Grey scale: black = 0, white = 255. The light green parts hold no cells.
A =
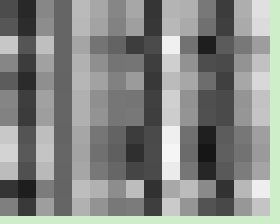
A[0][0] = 76
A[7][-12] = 100
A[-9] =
[134, 60, 161, 101, 177, 143, 116, 117, 62, 207, 146, 77, 74, 147, 193]
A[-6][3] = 101
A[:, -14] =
[40, 44, 85, 60, 43, 62, 59, 84, 89, 80, 30, 57]
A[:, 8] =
[53, 55, 75, 62, 56, 64, 62, 74, 75, 74, 49, 62]
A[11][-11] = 177
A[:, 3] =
[101, 101, 101, 101, 100, 101, 101, 100, 102, 101, 100, 101]
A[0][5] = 167
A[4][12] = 64
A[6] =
[130, 59, 158, 101, 176, 147, 118, 120, 62, 205, 148, 80, 74, 150, 196]
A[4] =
[92, 43, 143, 100, 182, 162, 129, 155, 56, 187, 167, 109, 64, 167, 216]
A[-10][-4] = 30
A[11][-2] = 151
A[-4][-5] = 107
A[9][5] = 120
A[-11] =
[86, 44, 141, 101, 184, 163, 130, 159, 55, 184, 170, 112, 63, 170, 219]
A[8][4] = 163
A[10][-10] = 177
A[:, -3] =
[60, 63, 91, 74, 64, 74, 74, 92, 95, 89, 50, 72]
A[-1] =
[127, 57, 158, 101, 177, 147, 120, 123, 62, 202, 149, 83, 72, 151, 196]
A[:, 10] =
[176, 170, 114, 146, 167, 146, 148, 112, 107, 118, 188, 149]
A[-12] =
[76, 40, 135, 101, 186, 167, 134, 167, 53, 180, 176, 120, 60, 174, 224]

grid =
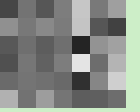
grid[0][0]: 70
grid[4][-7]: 106
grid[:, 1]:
[115, 120, 111, 118, 116, 114]
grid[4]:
[106, 116, 112, 105, 48, 134, 207]
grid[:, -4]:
[125, 123, 111, 125, 105, 117]
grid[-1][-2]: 95
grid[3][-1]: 180
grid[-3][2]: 97
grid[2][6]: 161
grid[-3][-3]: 228

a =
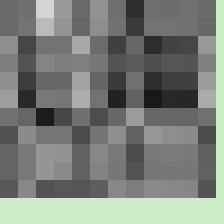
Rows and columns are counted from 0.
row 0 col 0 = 106
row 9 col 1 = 120
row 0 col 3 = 154
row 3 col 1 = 84
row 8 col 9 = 123
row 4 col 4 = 162
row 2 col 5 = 107
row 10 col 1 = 136
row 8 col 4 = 97
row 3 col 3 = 125
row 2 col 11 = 152
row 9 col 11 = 98
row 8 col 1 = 120
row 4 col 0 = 143
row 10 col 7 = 125
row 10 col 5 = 94
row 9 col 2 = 149
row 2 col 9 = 66
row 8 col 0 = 100
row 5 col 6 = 34
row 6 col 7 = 155
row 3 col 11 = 128
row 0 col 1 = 111
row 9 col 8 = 118
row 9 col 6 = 119
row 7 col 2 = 117
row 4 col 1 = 61
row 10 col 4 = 85
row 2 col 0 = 142
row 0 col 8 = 110
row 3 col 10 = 84
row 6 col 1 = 102
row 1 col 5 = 141
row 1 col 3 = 147

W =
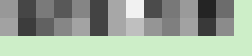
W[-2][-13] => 152
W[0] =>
[152, 70, 122, 88, 133, 67, 167, 241, 75, 120, 154, 36, 108]
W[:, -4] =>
[120, 127]
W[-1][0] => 162
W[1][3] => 134

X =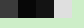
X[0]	59
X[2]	19
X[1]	7

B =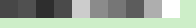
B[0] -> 71
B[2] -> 46
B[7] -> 92
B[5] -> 139

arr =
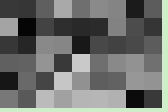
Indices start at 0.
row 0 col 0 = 56
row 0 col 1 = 54
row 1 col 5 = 43
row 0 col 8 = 92
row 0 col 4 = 111
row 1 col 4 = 41
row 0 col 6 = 132
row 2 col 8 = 92
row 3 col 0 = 96
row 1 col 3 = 46
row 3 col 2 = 148
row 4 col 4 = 145
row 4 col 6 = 98
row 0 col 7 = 27
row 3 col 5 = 111
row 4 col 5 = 94
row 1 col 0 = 164

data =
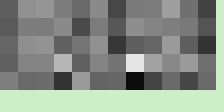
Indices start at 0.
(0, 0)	95
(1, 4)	74
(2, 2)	147
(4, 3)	51
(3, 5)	132
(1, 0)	90
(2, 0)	102
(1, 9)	126
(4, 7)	12
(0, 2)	149
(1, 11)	84
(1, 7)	142
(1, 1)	125
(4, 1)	105
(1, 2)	124
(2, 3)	97
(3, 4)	96
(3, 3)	182
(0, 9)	158

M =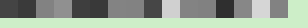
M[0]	68
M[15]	130
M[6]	131
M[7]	130
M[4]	62

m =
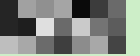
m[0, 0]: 37
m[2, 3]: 62
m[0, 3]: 165
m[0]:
[37, 161, 144, 165, 10, 60, 106]
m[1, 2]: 223
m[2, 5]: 168

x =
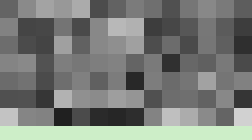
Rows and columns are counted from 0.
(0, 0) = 100
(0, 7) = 123
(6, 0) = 195
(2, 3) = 160
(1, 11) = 119
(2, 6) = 143
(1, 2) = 71
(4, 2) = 75
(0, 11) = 136
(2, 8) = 77
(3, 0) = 132
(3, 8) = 122
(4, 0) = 107
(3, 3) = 126
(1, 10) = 87
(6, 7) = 45
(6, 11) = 138
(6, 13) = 209
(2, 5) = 136
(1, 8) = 61
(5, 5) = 139
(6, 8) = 131
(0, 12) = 122
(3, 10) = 103
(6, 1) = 133
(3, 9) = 48
